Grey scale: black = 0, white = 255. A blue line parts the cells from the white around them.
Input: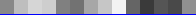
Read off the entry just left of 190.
136
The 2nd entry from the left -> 190
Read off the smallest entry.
58
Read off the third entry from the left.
214

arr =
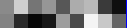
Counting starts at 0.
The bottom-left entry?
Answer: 131
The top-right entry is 15
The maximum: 244
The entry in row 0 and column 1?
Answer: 207
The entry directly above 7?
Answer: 117

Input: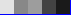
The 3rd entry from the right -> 157
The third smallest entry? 136
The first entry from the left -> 227

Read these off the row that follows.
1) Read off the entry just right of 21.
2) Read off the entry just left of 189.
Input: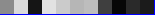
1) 226
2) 182

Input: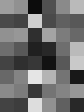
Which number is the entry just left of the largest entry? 132
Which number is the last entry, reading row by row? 40
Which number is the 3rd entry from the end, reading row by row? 145
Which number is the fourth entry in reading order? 80
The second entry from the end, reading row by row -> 96
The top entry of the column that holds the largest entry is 12
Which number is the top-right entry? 186
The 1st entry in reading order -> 158
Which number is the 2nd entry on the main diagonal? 67
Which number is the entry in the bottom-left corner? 67
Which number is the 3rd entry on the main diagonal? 47
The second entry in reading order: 145
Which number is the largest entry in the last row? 221
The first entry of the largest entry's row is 104

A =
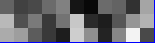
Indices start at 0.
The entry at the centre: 199
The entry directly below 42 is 143
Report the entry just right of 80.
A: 122
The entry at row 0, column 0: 99
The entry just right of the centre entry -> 42
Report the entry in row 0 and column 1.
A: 65
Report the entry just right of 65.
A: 73
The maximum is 243
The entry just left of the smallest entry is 21
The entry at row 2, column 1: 158

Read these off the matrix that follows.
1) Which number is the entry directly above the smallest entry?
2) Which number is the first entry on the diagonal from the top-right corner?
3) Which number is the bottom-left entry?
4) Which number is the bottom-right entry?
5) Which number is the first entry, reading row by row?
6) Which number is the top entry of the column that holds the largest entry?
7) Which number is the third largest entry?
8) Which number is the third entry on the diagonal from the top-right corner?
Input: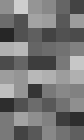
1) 108
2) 67
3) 121
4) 95
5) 143
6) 206
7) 191
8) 67

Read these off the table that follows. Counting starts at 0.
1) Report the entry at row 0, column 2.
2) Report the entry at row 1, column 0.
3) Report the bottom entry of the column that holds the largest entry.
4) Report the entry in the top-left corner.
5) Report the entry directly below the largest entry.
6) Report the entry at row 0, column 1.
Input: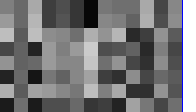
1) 169
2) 154
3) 54
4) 127
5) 197
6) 105

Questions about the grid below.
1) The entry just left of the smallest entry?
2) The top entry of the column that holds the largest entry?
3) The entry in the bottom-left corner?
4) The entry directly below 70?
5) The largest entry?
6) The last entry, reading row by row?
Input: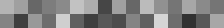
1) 109
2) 145
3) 132
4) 88
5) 213
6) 167

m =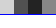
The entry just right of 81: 35
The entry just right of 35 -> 135

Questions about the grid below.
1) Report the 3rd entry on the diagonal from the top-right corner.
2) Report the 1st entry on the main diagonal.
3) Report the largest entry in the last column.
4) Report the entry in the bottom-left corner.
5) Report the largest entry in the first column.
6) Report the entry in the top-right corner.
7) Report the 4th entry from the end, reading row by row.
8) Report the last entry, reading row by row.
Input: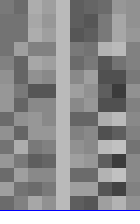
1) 121
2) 121
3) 151
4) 107
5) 159
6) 145
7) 86
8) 145

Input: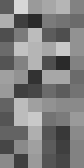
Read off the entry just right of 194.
181
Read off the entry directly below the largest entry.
63
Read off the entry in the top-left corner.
92
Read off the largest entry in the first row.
215
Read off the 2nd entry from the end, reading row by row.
70
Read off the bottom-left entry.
138
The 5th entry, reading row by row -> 181
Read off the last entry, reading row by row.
130
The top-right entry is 130
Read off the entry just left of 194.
107
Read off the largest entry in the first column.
175
